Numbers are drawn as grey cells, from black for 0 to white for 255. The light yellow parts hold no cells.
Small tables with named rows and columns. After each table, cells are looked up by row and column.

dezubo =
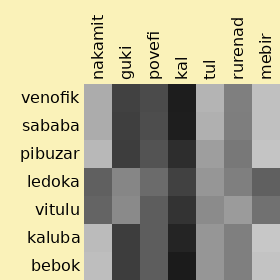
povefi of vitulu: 93
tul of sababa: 176
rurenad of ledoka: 127
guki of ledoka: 134
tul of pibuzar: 158
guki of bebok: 61
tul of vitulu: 139
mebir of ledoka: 96
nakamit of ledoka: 96
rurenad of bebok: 127
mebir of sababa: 192
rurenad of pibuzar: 120
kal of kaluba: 36
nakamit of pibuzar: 184
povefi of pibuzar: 83
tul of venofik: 180
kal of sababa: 30
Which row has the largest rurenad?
vitulu

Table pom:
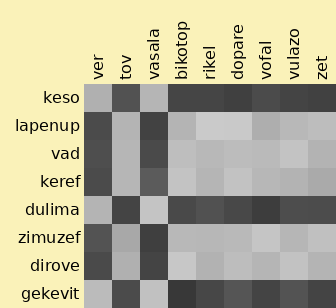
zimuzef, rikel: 183
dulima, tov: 68
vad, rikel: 184
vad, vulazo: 195
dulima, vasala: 196
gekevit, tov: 75
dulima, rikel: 81
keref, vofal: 183

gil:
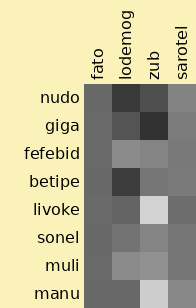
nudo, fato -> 104
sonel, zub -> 133
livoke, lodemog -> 100
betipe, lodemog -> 60
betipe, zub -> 117
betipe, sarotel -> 122
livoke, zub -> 210

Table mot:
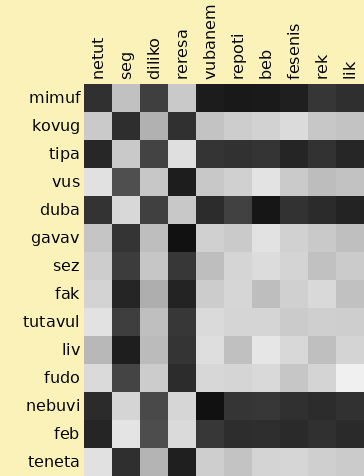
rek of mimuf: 54
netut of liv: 184
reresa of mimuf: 201
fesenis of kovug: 219
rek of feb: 48
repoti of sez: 213
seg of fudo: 68
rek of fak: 217
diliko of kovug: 177
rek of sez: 193
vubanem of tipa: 52
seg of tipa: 201
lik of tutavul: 206
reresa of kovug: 48
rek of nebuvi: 44
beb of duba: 22
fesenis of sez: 212
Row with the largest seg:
feb

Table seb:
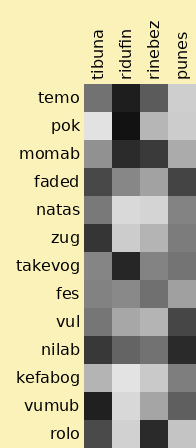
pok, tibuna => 226
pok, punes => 204
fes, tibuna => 130
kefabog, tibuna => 180
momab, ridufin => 43
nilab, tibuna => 56
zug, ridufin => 204
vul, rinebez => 180
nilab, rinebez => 114
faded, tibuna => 72
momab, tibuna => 145
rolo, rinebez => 42
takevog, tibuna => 133
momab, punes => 171
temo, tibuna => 114

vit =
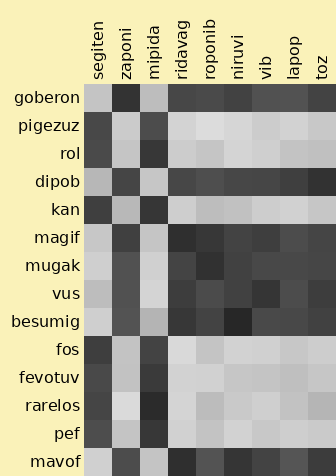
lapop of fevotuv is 191
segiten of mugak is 207
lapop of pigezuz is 210
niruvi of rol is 212
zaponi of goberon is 51
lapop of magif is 76
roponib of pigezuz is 220
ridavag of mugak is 68
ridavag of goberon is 71
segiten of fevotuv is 73
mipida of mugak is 208
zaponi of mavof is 76
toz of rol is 192
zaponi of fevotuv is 194
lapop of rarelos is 194

